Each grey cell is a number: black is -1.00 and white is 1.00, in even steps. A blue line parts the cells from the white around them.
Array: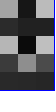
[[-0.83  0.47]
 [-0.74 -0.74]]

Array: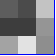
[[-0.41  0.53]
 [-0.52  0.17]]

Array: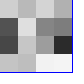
[[0.45 0.66]
 [0.75 0.04]]

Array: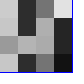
[[-0.65 -0.09]
 [-0.65  0.37]]

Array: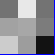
[[ 0.82 -0.10]
 [ 0.31 -0.03]]

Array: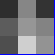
[[ 0.05 -0.60]
 [ 0.18  0.03]]
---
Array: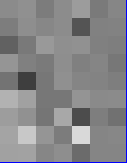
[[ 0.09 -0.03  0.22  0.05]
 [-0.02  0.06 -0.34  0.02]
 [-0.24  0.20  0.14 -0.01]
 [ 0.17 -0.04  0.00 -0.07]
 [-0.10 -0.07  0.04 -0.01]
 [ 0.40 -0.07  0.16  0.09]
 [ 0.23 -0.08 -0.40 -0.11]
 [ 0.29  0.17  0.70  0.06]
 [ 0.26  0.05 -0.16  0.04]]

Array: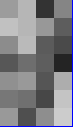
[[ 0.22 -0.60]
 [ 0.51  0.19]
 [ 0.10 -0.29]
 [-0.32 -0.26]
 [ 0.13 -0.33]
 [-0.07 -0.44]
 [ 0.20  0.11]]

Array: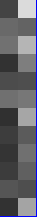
[[-0.47]
 [-0.18]
 [-0.11]
 [-0.61]
 [-0.40]
 [-0.12]
 [-0.62]
 [-0.52]
 [-0.59]
 [-0.53]
 [-0.33]
 [-0.61]]

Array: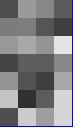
[[-0.39  0.06]
 [-0.03 -0.33]
 [ 0.19  0.16]
 [-0.46 -0.28]
 [ 0.17 -0.51]
 [ 0.53 -0.28]
 [-0.38  0.23]]

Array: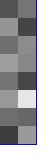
[[-0.34]
 [ 0.17]
 [-0.13]
 [ 0.25]
 [-0.10]
 [ 0.19]
 [-0.14]
 [-0.53]]

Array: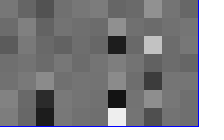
[[-0.07 -0.36 -0.07 -0.20  0.14 -0.19]
 [-0.15 -0.22 -0.13  0.13 -0.16 -0.08]
 [-0.29 -0.18 -0.14 -0.77  0.52 -0.07]
 [-0.13 -0.16 -0.15 -0.01 -0.24 -0.20]
 [-0.11  0.09 -0.09  0.09 -0.53 -0.08]
 [ 0.02 -0.66 -0.09 -0.85  0.11 -0.13]
 [-0.02 -0.78 -0.11  0.87 -0.38 -0.13]]

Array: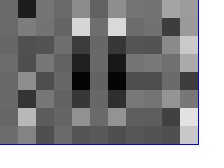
[[-0.17 -0.08  0.09  0.11 -0.10  0.22]
 [-0.17 -0.10  0.68  0.70 -0.11  0.21]
 [-0.19 -0.35 -0.53 -0.57 -0.35  0.58]
 [-0.15 -0.07 -0.75 -0.81 -0.05  0.33]
 [-0.18 -0.39 -0.96 -0.96 -0.39 -0.52]
 [-0.18 -0.07 -0.57 -0.63 -0.09 -0.07]
 [-0.19 -0.28  0.14  0.15 -0.26  0.77]
 [-0.15 -0.38 -0.33 -0.38 -0.35  0.56]]

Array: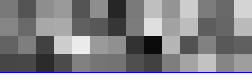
[[-0.05  0.11 -0.34 -0.70  0.50  0.61 -0.18]
 [ 0.05  0.32 -0.25 -0.58  0.75  0.48 -0.20]
 [-0.22 -0.49  0.84  0.13 -0.91 -0.36 -0.31]
 [-0.45 -0.66  0.01 -0.10 -0.49  0.29  0.04]]

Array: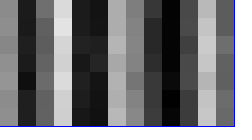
[[ 0.09 -0.13 -0.79  0.36 -0.57 -0.43 -0.28]
 [ 0.11 -0.25 -0.78  0.36 -0.69 -0.42 -0.28]
 [ 0.06 -0.27 -0.73  0.42 -0.69 -0.50 -0.14]
 [ 0.13 -0.22 -0.81  0.32 -0.65 -0.43 -0.24]
 [ 0.17 -0.16 -0.75  0.40 -0.55 -0.42 -0.25]
 [ 0.10 -0.24 -0.77  0.37 -0.55 -0.53 -0.15]
 [ 0.12 -0.23 -0.82  0.44 -0.53 -0.53 -0.18]]
